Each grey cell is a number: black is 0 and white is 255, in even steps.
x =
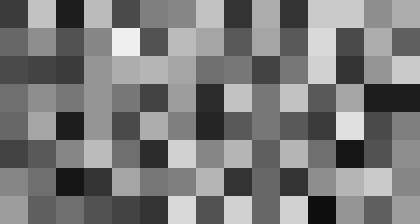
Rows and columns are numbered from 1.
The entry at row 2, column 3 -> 82
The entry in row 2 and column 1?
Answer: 103
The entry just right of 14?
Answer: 149
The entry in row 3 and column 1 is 74
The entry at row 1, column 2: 194
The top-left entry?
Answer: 59
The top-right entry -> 173
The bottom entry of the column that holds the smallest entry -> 14
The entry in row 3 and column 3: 59
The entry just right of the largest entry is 82
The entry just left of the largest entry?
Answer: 134
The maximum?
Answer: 239
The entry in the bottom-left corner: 157
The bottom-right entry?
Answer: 157
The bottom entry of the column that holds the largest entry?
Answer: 67
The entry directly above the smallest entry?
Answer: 142
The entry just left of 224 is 59

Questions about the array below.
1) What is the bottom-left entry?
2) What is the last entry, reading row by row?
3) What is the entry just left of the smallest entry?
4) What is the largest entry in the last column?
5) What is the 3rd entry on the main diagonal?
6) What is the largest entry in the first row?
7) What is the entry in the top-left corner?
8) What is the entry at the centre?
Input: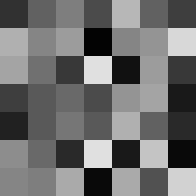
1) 133
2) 210
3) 156
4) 216
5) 56
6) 183
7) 49
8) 75

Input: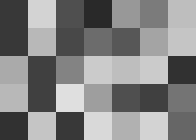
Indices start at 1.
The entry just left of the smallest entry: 79
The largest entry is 223
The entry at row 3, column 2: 64
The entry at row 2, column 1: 56
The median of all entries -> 131
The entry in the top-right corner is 190
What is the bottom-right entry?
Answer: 102
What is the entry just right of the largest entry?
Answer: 158
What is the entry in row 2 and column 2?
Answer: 184
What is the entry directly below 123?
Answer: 164

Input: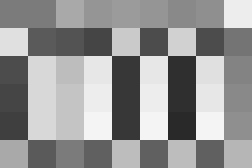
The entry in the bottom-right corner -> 182
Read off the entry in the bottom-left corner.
169
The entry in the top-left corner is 123
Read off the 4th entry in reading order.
149
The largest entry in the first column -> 224
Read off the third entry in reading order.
169
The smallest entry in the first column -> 63
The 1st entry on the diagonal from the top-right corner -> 237
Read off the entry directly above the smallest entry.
47
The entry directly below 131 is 137
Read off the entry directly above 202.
155
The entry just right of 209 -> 76
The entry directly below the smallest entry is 189
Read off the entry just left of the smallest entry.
244
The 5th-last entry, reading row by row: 189

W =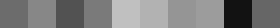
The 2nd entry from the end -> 18
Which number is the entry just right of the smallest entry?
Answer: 102

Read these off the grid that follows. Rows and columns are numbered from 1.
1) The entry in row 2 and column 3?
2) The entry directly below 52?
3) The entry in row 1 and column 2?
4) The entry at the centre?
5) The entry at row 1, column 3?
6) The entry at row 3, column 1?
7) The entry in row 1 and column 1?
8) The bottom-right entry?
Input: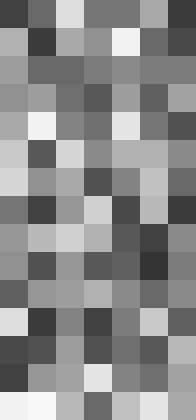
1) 169
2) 104
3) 104
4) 208
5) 221
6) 157
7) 65
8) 169

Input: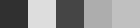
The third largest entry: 173
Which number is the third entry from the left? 69
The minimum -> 48

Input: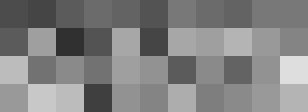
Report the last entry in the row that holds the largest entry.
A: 222
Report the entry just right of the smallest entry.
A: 83
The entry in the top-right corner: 120
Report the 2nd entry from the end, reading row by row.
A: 153
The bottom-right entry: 180
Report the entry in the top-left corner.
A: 76
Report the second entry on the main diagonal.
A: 159
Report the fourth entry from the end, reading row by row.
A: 126
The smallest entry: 48
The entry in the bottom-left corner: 153
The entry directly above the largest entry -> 132
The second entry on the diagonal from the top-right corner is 153

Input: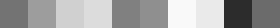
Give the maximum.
249
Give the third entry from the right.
234
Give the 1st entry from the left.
115

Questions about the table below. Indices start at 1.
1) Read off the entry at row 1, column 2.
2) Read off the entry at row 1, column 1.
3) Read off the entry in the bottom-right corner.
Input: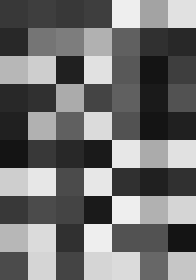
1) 62
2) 56
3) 198

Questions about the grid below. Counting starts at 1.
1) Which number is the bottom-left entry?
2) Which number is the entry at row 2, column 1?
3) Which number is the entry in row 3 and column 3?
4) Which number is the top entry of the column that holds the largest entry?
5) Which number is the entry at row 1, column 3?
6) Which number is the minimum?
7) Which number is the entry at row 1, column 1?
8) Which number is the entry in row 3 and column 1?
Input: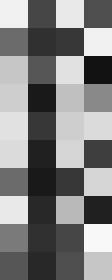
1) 86
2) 107
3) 225
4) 78
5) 233
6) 18
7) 240
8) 198

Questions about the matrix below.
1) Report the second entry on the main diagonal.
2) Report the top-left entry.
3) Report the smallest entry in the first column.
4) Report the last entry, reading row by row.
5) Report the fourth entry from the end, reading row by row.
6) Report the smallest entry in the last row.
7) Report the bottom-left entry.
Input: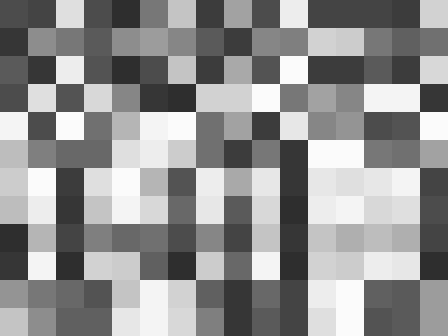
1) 141
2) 76
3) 46
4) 156
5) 251
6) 54
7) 196
